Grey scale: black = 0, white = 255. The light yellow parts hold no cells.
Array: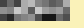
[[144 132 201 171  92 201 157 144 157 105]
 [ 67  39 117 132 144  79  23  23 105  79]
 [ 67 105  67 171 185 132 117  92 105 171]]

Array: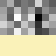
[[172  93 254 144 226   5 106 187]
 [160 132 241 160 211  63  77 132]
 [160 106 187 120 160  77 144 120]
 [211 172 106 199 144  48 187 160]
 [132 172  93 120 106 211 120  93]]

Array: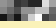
[[133 106  77 147 147 192 192 106]
 [147 133  52  64  38  38 221 163]
 [ 22  77  22 119 205 252  64  92]]

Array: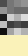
[[ 15 163 207 176]
 [ 29 207 176 219]
 [ 77 118 134 147]
 [147 118 106 106]
 [192  61  77  61]]

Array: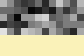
[[108 108  93  79   8  24  53  24 108  53  93 151]
 [183 138  79  53  67 108  39 124 199 138  79 183]
 [225 138  67 199 183 167  67 167 124  79  39 167]
 [ 39  67  53  39 124 138 167 151  93 124 124 124]
 [167  79   8 151 151 199 212  93 108 124 167  67]]

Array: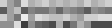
[[144 144 220  61 144 104  92  76 176  76 118 176 144  76  76  76]
 [ 92 160 191  92 131 118 118 144 104 144 131 118  92 144 131 118]
 [207 160 131 220 176 191 207 176 191 176 191 176 207 176 191 207]
 [207 160 118 236 160 220 207 191 191 207 176 160 207 207 220 220]]
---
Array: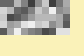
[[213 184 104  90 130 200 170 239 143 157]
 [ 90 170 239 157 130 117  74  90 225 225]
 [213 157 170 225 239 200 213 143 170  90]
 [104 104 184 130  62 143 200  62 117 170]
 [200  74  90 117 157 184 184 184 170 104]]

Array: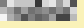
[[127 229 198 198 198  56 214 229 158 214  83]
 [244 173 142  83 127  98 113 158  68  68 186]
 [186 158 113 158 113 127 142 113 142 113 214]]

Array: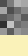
[[ 47 195 108 124]
 [ 79 124 180 167]
 [ 92 108 136  92]
 [152  92 152 136]
 [167  79 108 136]]

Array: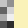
[[172 239]
 [ 99 210]
 [196 144]
 [ 86  45]]

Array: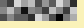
[[135 189 119  17 135 119  62 189 135  62 202]
 [ 77 135  92  92  46 215 161  77   2 119 173]
 [106  62 215 161 189  77 149  92 215 149  46]]

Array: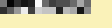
[[ 47  92 152 235  63 208 195 195  34 183 167  21 137]
 [121   5  47  21  34 251 106  63  78  78 106 167 106]]

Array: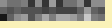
[[141 113 113 125  53 141  53 156  53 113 113 141  53 141 141]
 [ 24  98 141 156  82 125 168 125 168 168 156 125 200 125 113]
 [ 98  82  98  82  82  82  67  82  67  67  67  98 156  98  82]]

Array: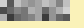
[[ 76 104 132 118 176 164 104 148 176 208]
 [208  88 192 164 148 164 192 176 132 192]
 [176  60 104 118 132 164  60 148 104  88]]
